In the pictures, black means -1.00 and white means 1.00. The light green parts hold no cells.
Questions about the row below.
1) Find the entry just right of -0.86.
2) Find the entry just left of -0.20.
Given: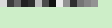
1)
0.84
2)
-0.52

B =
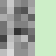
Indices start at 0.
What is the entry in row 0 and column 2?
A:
0.14
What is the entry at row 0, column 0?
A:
0.14
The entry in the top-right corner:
0.24
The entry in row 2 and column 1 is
0.24
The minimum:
-0.61
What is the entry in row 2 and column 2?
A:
-0.10
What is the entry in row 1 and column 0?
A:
0.01
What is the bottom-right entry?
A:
0.35
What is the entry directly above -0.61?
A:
0.01
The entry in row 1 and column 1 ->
0.48
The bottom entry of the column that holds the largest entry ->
0.71

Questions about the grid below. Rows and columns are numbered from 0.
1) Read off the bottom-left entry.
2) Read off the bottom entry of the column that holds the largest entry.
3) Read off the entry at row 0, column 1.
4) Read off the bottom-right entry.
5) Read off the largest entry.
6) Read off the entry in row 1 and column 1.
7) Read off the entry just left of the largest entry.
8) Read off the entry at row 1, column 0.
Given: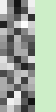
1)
0.24
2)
-0.62
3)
-0.09
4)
-0.19
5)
0.99
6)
0.14
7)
0.64
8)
0.88
